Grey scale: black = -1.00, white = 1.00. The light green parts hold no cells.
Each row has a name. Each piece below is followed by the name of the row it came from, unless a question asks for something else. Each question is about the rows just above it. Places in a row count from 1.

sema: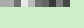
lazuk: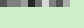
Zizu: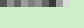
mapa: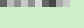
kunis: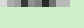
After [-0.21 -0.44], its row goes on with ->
[0.34 0.58]
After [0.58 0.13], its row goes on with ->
[ 0.70 -0.21 -0.44  0.34  0.58]
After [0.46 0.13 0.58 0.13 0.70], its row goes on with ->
[-0.21 -0.44  0.34  0.58]

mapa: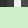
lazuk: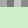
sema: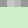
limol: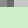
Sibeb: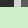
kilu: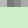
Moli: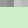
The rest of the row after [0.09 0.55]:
[0.44]
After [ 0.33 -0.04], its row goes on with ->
[0.55 0.09]
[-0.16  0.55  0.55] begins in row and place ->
limol, 2
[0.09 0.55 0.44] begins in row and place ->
Moli, 2
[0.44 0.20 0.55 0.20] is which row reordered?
sema
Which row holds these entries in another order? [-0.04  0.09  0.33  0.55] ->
lazuk
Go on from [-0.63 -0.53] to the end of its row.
[ 0.89 -0.41]

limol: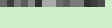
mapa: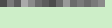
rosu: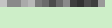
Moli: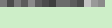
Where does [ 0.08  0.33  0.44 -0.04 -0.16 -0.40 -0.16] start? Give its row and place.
rosu, 3
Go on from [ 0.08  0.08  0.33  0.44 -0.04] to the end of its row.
[-0.16 -0.40 -0.16  0.08 -0.51 -0.61 -0.40 -0.51  0.20]
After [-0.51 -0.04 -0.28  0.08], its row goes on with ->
[-0.61  0.33  0.33 -0.16 -0.28 -0.04 -0.04 -0.61 -0.51 -0.40]
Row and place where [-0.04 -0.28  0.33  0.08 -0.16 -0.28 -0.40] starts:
mapa, 2
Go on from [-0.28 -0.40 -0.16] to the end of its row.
[ 0.20 -0.16 -0.04 -0.16 -0.04  0.08]
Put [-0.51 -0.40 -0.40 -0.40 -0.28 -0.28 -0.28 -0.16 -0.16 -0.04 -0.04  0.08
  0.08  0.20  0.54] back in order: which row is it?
Moli
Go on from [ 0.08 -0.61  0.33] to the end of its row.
[ 0.33 -0.16 -0.28 -0.04 -0.04 -0.61 -0.51 -0.40]

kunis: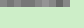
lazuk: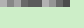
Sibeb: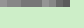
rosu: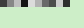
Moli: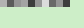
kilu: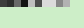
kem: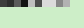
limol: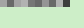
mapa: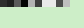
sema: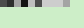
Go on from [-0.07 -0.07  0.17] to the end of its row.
[ 0.06 -0.18 -0.29]
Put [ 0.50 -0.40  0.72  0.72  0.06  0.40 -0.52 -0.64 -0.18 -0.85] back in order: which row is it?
kilu
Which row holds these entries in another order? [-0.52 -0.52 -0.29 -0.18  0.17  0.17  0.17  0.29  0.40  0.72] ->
Moli
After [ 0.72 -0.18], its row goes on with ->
[ 0.17 -0.52]

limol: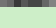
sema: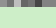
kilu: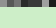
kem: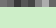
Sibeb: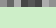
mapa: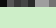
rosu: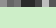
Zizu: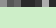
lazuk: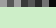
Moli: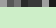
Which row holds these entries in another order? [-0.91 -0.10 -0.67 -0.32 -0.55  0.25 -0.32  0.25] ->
lazuk
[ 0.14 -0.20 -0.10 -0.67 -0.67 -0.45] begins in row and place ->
rosu, 1
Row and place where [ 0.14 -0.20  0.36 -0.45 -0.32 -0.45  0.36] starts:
Sibeb, 1
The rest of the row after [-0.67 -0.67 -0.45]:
[ 0.49 -0.32]
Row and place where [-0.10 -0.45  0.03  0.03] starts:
sema, 5
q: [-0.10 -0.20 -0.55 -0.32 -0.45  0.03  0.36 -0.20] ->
kem

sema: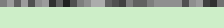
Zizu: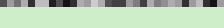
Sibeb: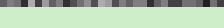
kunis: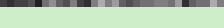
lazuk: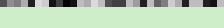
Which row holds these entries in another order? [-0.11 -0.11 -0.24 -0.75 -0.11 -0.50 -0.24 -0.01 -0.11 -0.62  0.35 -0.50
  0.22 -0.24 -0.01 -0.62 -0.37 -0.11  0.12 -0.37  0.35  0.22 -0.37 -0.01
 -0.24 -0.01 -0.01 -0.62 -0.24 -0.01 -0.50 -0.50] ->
Sibeb
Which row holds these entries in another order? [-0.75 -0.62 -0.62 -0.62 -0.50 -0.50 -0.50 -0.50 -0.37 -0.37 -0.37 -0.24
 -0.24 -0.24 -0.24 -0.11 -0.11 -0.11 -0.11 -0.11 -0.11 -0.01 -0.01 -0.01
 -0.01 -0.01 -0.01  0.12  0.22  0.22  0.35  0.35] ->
kunis
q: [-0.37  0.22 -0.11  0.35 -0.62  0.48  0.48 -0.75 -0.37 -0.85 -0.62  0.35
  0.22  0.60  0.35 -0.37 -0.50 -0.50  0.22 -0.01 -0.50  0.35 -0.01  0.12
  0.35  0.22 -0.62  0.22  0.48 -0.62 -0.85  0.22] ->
Zizu
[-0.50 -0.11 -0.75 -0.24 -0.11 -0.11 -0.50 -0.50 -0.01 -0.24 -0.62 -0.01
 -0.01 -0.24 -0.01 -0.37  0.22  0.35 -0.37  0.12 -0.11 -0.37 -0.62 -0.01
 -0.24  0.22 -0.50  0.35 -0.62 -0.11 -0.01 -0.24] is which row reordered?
Sibeb

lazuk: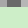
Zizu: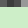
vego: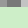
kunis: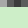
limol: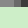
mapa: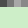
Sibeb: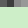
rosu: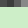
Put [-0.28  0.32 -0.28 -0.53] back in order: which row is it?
kunis
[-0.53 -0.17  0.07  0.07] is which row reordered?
limol
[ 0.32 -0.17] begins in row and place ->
lazuk, 1

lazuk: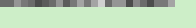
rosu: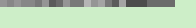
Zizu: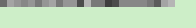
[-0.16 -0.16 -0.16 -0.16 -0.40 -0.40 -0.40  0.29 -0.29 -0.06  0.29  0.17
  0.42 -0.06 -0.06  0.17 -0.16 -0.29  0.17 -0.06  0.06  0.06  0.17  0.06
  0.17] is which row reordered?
rosu
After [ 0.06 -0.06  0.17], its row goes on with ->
[-0.29 -0.16  0.17 -0.06 -0.06  0.42  0.17  0.29 -0.06 -0.29  0.29 -0.40
 -0.40 -0.40 -0.16 -0.16 -0.16 -0.16]
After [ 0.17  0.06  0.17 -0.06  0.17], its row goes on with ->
[ 0.29 -0.06  0.17  0.17 -0.40  0.42 -0.06 -0.06 -0.51 -0.40  0.06  0.06
  0.06  0.06 -0.06 -0.29  0.29  0.42]
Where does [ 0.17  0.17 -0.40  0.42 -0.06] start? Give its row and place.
Zizu, 10
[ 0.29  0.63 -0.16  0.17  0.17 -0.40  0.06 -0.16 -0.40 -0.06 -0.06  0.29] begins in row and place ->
lazuk, 14
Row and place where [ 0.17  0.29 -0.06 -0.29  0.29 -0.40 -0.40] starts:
rosu, 14
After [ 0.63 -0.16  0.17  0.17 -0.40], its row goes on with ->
[ 0.06 -0.16 -0.40 -0.06 -0.06  0.29]

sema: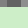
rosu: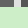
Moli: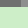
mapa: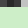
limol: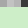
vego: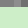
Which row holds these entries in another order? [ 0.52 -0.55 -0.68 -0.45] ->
mapa
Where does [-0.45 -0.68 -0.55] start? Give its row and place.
mapa, 1
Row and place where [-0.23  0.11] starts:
sema, 3

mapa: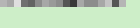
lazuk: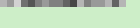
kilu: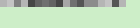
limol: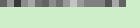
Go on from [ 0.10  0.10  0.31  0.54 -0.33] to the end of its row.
[0.42]
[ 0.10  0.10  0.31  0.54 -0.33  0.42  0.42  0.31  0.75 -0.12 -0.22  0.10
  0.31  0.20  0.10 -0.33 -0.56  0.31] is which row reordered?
mapa

